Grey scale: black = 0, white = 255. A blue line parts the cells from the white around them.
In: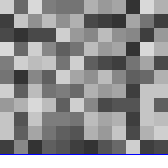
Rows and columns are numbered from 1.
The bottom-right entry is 73
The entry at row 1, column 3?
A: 217
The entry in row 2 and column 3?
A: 144
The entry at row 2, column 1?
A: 62
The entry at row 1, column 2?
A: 105
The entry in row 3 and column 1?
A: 73
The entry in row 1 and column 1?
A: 207
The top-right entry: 177
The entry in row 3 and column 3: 73
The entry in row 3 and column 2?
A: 51
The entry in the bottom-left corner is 62
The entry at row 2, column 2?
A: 197

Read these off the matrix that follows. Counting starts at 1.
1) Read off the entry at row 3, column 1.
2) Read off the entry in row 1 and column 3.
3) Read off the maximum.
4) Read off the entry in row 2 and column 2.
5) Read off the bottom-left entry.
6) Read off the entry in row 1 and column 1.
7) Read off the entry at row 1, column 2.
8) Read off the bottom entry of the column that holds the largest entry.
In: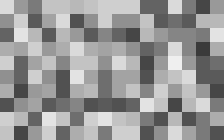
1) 99
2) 122
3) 239
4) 207
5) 195
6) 218
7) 153
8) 218

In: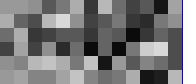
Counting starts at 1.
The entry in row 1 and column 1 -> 153
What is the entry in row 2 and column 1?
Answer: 173
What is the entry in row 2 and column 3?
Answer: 77
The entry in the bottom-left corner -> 153
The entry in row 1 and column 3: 144
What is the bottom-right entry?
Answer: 184
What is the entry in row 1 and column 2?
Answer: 153
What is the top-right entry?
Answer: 163
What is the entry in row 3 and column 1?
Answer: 109
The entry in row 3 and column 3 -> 55

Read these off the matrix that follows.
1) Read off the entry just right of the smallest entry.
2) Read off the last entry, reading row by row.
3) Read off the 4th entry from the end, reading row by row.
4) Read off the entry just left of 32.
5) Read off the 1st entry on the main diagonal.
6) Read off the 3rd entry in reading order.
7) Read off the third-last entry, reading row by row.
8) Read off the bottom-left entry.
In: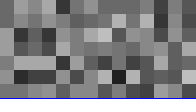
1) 178
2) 75
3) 65
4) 178
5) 105
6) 136
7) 157
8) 116

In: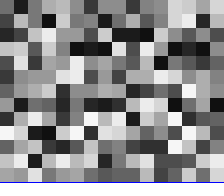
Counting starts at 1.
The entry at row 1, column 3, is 120
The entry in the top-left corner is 111
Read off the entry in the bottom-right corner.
214
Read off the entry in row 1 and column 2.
27
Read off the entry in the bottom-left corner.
165
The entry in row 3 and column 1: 38
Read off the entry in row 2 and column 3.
120
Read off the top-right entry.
214
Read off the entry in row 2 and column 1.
67

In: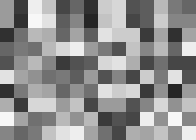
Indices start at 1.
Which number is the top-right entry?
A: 102
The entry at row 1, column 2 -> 58
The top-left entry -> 155
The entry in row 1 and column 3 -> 238
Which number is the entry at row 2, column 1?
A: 155
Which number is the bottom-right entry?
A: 238
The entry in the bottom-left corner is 133
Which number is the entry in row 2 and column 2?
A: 48
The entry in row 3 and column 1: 48

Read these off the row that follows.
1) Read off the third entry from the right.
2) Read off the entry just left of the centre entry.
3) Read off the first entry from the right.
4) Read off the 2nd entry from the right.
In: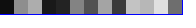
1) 183
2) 131
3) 110
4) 224
